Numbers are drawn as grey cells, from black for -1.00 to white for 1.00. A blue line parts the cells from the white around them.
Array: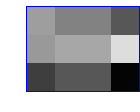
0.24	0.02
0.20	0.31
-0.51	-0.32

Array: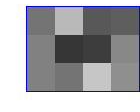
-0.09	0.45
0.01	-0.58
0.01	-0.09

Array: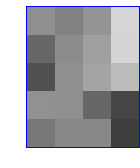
0.12	0.01
-0.19	0.09
-0.37	0.12

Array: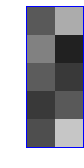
-0.30	0.35
0.01	-0.74
-0.28	-0.55

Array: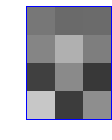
-0.07	-0.17
0.04	0.38
-0.50	0.08

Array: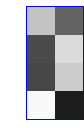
0.53	-0.22
-0.41	0.72
-0.44	0.60

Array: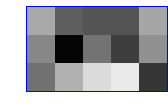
0.32	-0.26
0.06	-0.97
-0.11	0.39
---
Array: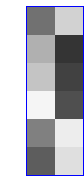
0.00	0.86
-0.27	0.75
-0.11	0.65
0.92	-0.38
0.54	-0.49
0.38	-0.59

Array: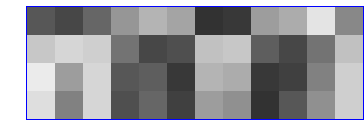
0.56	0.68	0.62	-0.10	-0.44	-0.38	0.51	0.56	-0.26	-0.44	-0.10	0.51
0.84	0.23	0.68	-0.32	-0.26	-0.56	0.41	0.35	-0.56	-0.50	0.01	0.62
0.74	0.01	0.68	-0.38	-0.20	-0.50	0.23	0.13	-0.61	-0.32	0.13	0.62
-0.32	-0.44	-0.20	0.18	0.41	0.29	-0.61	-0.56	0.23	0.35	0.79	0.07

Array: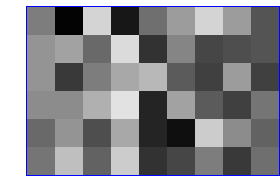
-0.08	0.50	-0.23	0.60	-0.61	-0.45	-0.02	-0.55	-0.13
0.16	0.27	-0.18	0.72	-0.61	0.04	-0.45	-0.39	-0.34
-0.18	0.16	-0.39	0.32	-0.72	-0.88	0.60	0.10	-0.23
0.10	0.10	0.38	0.77	-0.72	0.27	-0.29	-0.50	-0.08
0.16	-0.55	-0.02	0.32	0.44	-0.29	-0.50	0.22	-0.50
-0.02	-0.98	0.66	-0.82	-0.13	0.22	0.66	0.22	-0.34

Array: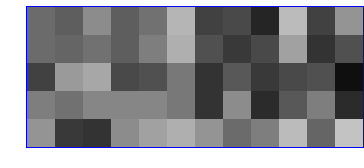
-0.49	0.21	0.31	-0.43	-0.37	-0.06	-0.60	-0.31	-0.55	-0.43	-0.37	-0.88
-0.01	-0.11	0.05	0.05	0.05	-0.06	-0.60	0.10	-0.66	-0.31	-0.01	-0.66
-0.16	-0.21	-0.11	-0.26	-0.01	0.37	-0.37	-0.55	-0.43	0.26	-0.60	-0.37
-0.16	-0.26	0.10	-0.26	-0.11	0.42	-0.49	-0.43	-0.71	0.47	-0.49	0.16
0.16	-0.55	-0.60	0.10	0.26	0.37	0.16	-0.16	-0.01	0.47	-0.21	0.53

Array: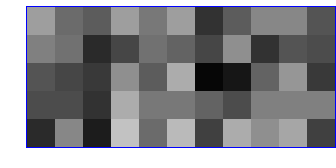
-0.67	0.06	-0.78	0.52	-0.16	0.46	-0.50	0.35	0.12	0.30	-0.50
0.00	-0.11	-0.67	-0.45	-0.11	-0.22	-0.45	0.12	-0.61	-0.34	-0.40
0.24	-0.16	-0.28	0.24	-0.06	0.24	-0.61	-0.28	0.06	0.06	-0.34
-0.40	-0.40	-0.61	0.35	-0.06	-0.06	-0.22	-0.40	0.00	0.00	0.00
-0.34	-0.45	-0.55	0.12	-0.28	0.35	-0.95	-0.83	-0.22	0.18	-0.55

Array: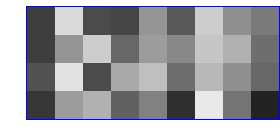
-0.36	0.77	-0.41	0.33	0.50	-0.14	0.44	0.12	-0.19
-0.51	0.71	-0.41	-0.46	0.17	-0.30	0.61	0.12	-0.04
-0.57	0.22	0.39	-0.24	0.01	-0.63	0.83	-0.09	-0.73
-0.51	0.17	0.61	-0.19	0.22	0.07	0.55	0.39	-0.14

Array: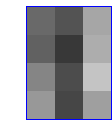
-0.18	-0.35	0.30
0.04	-0.40	0.54
0.19	-0.45	0.25
-0.24	-0.56	0.36

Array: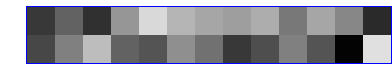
-0.44	0.00	0.48	-0.23	-0.34	0.12	-0.11	-0.56	-0.39	0.00	-0.34	-0.98	0.76
-0.56	-0.23	-0.62	0.18	0.70	0.42	0.30	0.24	0.36	-0.06	0.30	0.06	-0.67
